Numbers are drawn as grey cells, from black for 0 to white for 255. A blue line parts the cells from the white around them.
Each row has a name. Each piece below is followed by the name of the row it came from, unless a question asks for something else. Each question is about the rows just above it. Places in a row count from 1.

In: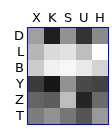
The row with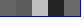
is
Z
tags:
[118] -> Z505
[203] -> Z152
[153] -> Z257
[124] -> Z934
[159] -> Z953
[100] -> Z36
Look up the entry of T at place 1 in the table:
Z934
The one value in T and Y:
[146]
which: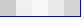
B
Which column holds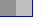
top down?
S

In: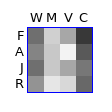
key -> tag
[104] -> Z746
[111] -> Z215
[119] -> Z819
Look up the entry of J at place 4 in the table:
Z819
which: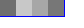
J
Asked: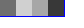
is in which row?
F
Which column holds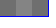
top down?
W
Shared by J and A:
[200]

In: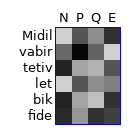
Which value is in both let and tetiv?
[85]
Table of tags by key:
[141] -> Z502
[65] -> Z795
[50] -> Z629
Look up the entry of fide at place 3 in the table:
Z629
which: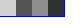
Midil
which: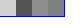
let
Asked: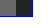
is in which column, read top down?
N
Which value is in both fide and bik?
[50]

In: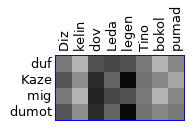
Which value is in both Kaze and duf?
[136]
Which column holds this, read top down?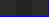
dov
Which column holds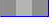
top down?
kelin
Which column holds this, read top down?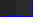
dov
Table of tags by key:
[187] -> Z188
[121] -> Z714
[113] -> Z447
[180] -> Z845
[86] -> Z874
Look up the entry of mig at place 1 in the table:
Z714
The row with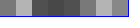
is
duf

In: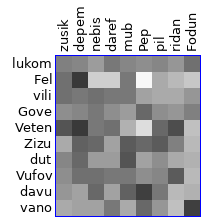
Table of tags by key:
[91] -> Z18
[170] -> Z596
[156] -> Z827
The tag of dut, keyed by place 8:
Z596
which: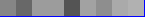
dut
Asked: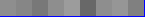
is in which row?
Gove
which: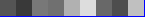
Veten
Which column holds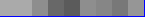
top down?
pil
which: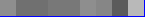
Vufov

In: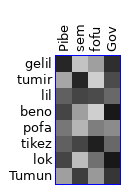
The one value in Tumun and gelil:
[159]
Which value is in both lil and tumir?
[75]
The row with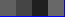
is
tikez
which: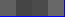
lil
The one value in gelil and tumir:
[38]
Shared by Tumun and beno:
[159]
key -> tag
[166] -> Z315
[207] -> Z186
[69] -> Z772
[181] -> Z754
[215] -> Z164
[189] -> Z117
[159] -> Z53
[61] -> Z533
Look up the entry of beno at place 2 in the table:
Z53

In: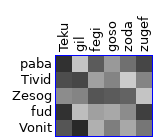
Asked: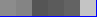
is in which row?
Zesog
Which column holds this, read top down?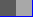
goso
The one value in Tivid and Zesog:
[132]
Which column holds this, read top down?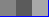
goso

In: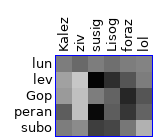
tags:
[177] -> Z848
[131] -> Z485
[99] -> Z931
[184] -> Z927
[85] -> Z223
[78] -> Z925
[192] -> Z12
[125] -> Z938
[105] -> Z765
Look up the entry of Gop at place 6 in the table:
Z223
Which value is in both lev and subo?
[125]

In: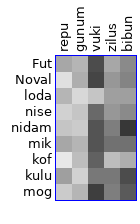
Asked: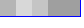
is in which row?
loda
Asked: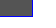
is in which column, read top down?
vuki
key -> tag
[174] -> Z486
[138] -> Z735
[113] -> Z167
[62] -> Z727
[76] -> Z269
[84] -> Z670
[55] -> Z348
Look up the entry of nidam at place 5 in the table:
Z348
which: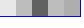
kof

